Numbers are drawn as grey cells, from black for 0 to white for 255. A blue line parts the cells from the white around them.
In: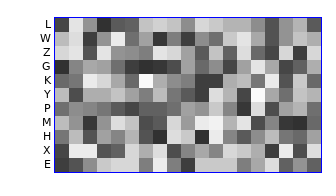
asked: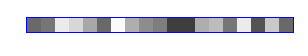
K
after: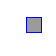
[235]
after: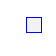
[180]
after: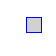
[195]

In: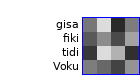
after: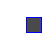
[163]
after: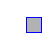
[48]
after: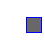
[67]
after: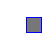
[220]
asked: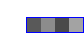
fiki
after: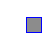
[74]

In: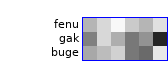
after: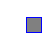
[216]
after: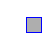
[120]
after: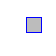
[209]
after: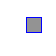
[37]

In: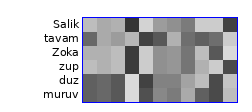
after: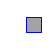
[189]
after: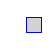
[156]
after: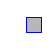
[66]
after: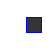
[211]
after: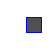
[136]
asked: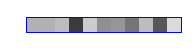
Zoka

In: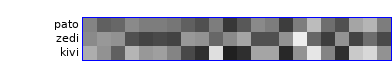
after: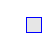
[132]
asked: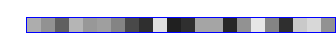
kivi
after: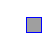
[132]
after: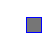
[96]

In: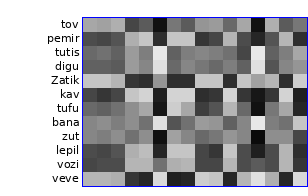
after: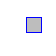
[38]
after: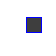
[84]

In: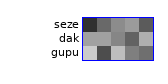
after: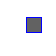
[175]
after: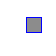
[155]
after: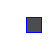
[190]
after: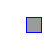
[91]
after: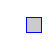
[77]
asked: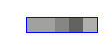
dak

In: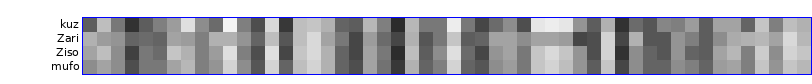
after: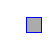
[177]
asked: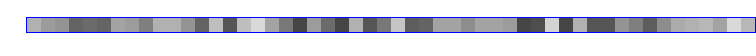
Zari
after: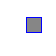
[127]
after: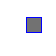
[56]
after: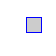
[141]
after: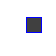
[120]

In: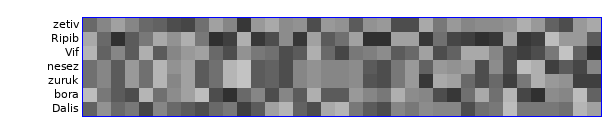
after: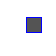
[77]
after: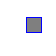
[140]

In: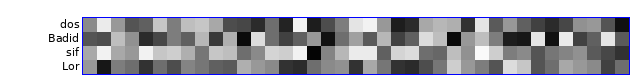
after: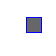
[190]
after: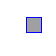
[90]
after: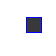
[175]

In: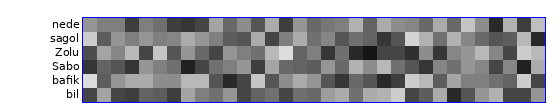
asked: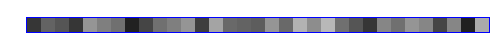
Sabo
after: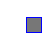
[127]
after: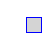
[178]
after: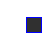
[141]
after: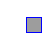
[171]
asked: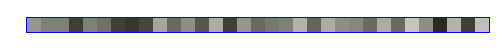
nede
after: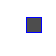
[164]

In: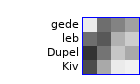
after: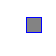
[161]
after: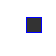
[116]
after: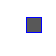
[177]
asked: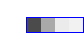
Kiv
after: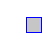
[169]
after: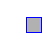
[205]
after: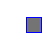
[198]

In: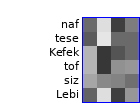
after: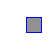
[151]
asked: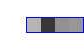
tof
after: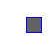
[222]
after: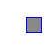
[131]

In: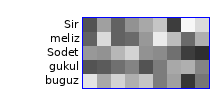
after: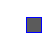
[112]
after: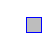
[106]
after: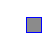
[112]

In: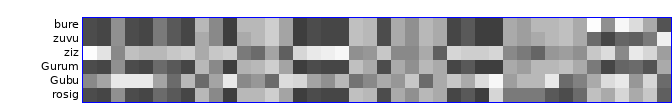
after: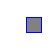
[170]
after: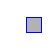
[184]
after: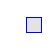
[137]
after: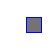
[137]

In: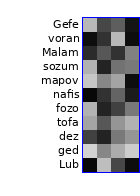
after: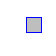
[71]
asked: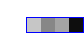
mapov
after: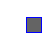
[28]
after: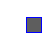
[21]

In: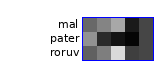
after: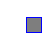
[218]
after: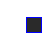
[19]
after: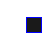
[70]

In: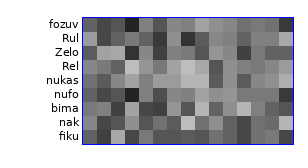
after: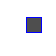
[135]
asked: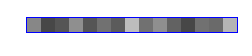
nak
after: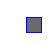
[181]

